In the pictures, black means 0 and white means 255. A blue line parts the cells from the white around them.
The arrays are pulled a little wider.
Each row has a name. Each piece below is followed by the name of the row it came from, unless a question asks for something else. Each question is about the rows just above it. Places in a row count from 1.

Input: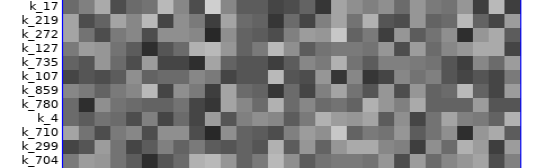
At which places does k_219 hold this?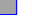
1 4 11 18
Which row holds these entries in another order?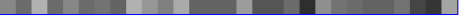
k_780
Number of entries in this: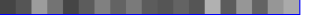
19
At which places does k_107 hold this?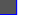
2 12 13 15 25 27
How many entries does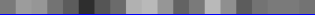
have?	20

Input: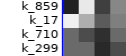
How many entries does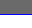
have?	2
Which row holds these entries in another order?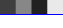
k_859
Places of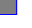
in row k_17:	4
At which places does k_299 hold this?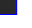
3
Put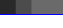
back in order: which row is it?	k_299
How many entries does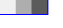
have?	3

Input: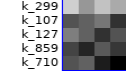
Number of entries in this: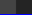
2
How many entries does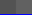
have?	2
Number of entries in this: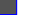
1
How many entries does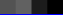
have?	4
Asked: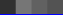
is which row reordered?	k_107

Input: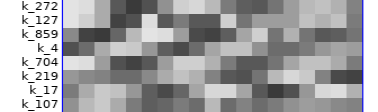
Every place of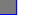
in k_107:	5 8 14
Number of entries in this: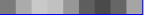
9
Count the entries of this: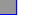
1
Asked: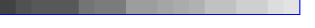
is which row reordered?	k_704

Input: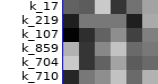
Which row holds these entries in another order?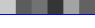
k_17
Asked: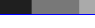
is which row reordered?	k_219
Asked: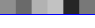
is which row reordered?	k_710
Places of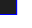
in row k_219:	1 5
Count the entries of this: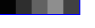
5

